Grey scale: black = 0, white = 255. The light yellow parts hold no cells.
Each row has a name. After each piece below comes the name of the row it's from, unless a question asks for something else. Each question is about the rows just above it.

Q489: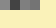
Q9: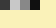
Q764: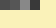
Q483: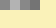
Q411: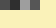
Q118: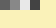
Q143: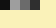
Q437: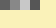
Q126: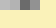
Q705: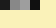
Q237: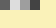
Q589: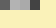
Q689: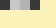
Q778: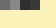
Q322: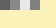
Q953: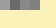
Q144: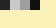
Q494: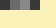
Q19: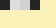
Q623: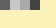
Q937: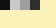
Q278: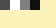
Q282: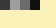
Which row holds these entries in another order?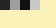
Q144
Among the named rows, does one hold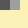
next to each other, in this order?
no
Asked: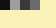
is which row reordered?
Q282
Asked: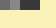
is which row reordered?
Q494

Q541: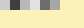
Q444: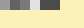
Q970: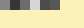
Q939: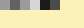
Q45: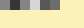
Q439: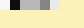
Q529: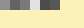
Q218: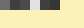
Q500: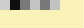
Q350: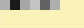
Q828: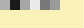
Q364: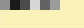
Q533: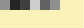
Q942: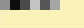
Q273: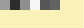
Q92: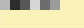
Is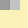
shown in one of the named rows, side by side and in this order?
no
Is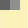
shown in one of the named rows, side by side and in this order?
yes
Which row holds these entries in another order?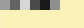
Q364
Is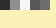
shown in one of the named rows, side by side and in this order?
no

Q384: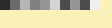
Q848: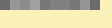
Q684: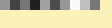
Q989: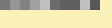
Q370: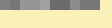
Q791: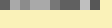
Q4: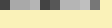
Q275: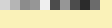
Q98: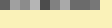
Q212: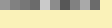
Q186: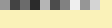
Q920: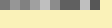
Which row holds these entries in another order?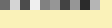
Q186
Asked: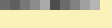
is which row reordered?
Q98
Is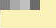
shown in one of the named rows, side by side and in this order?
no
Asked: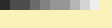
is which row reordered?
Q384
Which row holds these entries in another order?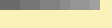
Q848
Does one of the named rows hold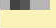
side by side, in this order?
yes
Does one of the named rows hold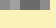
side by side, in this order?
no

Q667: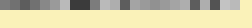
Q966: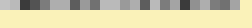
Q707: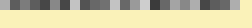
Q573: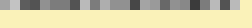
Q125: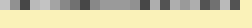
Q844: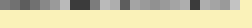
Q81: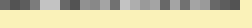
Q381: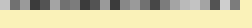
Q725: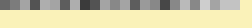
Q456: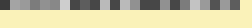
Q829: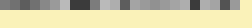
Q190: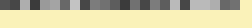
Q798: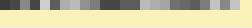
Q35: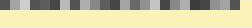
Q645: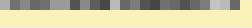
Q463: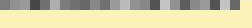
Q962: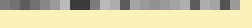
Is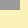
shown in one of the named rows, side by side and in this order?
yes
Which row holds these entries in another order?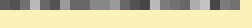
Q645
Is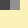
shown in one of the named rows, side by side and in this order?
yes

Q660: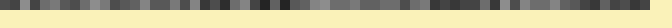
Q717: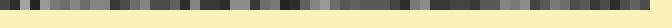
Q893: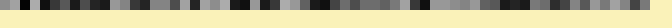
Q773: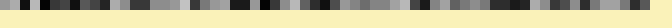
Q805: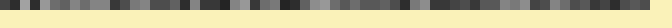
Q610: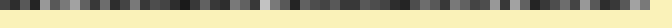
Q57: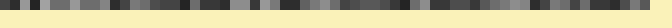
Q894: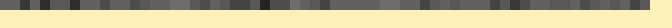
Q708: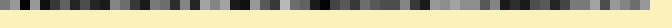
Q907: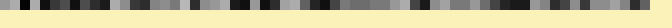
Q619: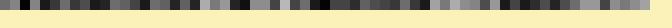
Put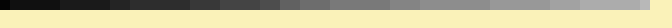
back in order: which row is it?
Q907
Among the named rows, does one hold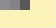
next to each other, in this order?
no
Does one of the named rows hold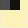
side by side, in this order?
yes
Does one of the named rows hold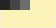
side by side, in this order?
no

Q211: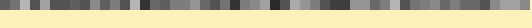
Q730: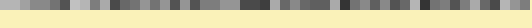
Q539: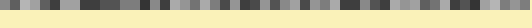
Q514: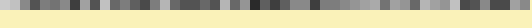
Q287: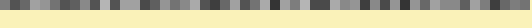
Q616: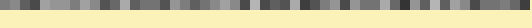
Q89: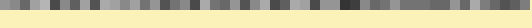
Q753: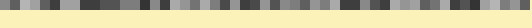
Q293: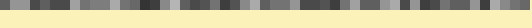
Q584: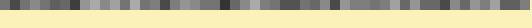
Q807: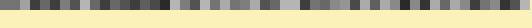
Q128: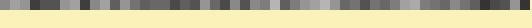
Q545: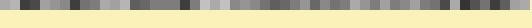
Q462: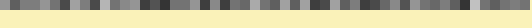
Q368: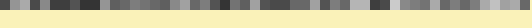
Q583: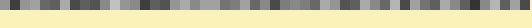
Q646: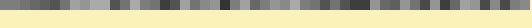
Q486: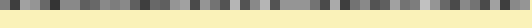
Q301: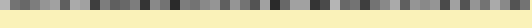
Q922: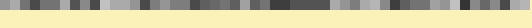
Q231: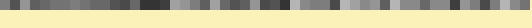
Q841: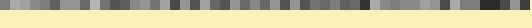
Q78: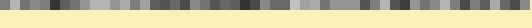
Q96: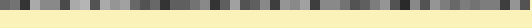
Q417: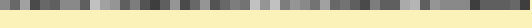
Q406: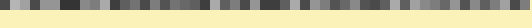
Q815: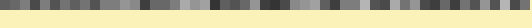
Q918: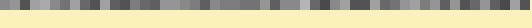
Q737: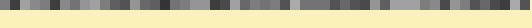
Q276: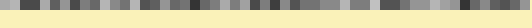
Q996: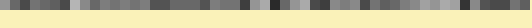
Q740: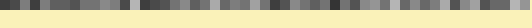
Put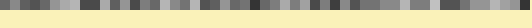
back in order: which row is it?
Q276
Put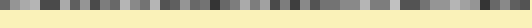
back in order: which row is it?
Q276

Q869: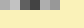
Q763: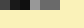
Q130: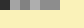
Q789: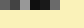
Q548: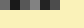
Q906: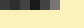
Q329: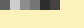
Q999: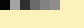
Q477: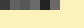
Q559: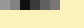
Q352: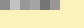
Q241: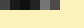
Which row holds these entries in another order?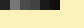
Q241
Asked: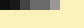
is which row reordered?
Q763
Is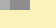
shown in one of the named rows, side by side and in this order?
yes
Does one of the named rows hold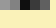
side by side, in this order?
yes
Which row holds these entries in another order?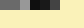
Q763
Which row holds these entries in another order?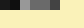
Q763
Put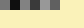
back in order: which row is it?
Q559

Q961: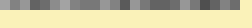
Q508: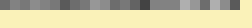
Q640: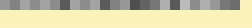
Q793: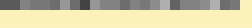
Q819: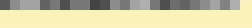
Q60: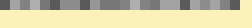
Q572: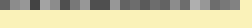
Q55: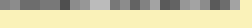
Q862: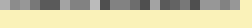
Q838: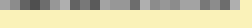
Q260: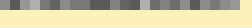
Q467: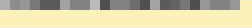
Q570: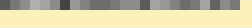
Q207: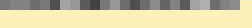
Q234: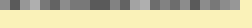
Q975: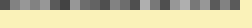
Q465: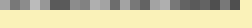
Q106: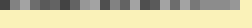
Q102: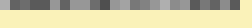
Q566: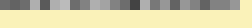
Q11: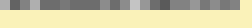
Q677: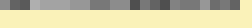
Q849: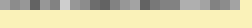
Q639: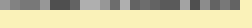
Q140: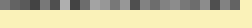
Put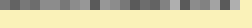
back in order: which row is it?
Q234
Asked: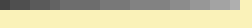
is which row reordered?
Q207
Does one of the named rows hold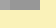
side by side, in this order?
no
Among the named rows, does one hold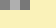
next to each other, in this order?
yes
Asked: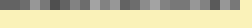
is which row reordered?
Q961
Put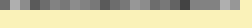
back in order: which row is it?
Q508
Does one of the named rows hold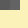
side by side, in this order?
yes

